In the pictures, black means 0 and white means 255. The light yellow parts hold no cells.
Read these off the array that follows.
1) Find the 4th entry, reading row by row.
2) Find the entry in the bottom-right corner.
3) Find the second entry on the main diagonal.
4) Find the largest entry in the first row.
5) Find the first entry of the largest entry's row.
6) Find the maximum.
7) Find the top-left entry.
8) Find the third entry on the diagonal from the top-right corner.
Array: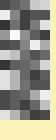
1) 202
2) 74
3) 133
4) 213
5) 153
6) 249
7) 74
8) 64

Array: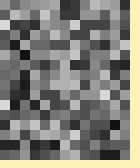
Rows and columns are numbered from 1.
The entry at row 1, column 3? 137
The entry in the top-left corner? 148
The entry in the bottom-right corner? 115
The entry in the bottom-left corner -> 92
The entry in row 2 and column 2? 186
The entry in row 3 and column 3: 68
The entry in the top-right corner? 47
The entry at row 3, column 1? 216
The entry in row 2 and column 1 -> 92
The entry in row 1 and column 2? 103
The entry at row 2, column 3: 157
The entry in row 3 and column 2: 56

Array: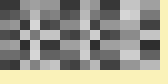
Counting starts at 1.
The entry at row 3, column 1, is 139
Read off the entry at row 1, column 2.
55
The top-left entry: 55
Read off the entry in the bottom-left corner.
65
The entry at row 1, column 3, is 150
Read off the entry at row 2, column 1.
77
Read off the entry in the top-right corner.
160
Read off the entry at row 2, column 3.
121
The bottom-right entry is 184
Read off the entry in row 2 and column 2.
89
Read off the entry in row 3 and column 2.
150

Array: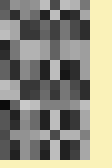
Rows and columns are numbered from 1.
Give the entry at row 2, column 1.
98
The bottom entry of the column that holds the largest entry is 146
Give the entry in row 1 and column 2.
146
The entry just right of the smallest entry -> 98
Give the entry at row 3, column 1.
178
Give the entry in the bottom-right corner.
167
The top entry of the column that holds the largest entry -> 137
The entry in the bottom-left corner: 86
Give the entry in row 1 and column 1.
86
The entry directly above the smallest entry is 178
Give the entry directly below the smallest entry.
86
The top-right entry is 119
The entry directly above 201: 55
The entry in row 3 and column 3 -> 55
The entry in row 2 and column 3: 137

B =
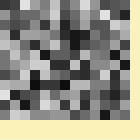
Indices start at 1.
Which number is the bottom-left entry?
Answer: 126
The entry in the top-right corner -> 95
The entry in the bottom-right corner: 107
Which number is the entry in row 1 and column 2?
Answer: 65
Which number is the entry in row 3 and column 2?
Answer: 74
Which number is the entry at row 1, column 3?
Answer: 225
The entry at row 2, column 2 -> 85
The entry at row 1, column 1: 54
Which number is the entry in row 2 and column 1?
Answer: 149
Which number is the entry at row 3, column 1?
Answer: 95
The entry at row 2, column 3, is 107

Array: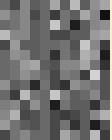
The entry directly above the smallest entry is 166
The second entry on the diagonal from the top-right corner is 135
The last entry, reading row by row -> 60
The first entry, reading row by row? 105
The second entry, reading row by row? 72
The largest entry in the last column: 176
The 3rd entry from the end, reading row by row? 93
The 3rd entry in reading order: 135
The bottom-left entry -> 72
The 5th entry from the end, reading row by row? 166
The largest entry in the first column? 186
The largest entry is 210
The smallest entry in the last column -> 17
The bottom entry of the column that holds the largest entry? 186
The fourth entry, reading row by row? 93
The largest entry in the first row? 186
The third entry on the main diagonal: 135
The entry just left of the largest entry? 60
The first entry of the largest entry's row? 105
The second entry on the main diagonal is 115
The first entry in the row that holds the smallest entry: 144
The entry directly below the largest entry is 115
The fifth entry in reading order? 105
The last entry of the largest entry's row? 82

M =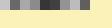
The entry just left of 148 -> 65
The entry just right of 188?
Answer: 95
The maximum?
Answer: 198
